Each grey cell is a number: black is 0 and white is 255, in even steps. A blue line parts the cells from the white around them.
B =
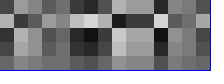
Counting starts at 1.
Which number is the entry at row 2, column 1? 178
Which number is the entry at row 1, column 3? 133
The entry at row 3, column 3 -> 145
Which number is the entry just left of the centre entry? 17
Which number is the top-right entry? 81
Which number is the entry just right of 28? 59
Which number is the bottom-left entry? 102
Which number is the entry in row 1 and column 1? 70
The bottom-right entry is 102
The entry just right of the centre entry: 201
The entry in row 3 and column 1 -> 50
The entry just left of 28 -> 178
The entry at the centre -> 59

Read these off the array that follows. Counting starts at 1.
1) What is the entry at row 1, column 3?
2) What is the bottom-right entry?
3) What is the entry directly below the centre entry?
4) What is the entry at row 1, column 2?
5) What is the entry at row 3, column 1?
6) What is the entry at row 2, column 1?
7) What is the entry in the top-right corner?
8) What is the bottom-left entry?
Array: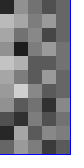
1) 114
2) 90
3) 136
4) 145
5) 166
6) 186
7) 102
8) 102

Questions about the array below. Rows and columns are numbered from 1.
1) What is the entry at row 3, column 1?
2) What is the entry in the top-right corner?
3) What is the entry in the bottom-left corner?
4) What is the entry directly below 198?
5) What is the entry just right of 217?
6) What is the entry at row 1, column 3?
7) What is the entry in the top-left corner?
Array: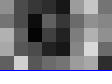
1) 177
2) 116
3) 96
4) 144
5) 107
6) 55
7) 144

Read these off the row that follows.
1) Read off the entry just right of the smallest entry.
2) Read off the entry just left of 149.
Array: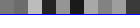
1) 168
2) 36

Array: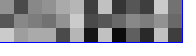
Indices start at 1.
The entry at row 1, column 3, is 136
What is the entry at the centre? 74
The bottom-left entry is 203
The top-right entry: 114
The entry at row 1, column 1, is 146
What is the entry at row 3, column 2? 158
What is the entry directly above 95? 136
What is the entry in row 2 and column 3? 125
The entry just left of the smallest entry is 193
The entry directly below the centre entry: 21

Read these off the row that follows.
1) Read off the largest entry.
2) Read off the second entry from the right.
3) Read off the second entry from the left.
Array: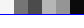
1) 245
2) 149
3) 117

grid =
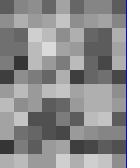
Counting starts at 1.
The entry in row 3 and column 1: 112
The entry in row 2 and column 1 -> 142
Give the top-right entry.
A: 92
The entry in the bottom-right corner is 142
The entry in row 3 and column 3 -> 207
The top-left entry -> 92
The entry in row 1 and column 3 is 142
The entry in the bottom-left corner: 175
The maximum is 218
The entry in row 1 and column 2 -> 133
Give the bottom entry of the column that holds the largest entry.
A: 154
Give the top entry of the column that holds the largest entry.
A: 102
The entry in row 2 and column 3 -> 154

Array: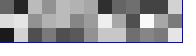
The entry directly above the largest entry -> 67
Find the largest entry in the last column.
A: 229
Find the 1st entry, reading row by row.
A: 101
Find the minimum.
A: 26
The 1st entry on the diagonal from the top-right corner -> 210
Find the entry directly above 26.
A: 220
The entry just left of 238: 156
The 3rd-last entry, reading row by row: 134
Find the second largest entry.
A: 238
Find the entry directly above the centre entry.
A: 167
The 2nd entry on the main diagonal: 229
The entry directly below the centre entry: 146
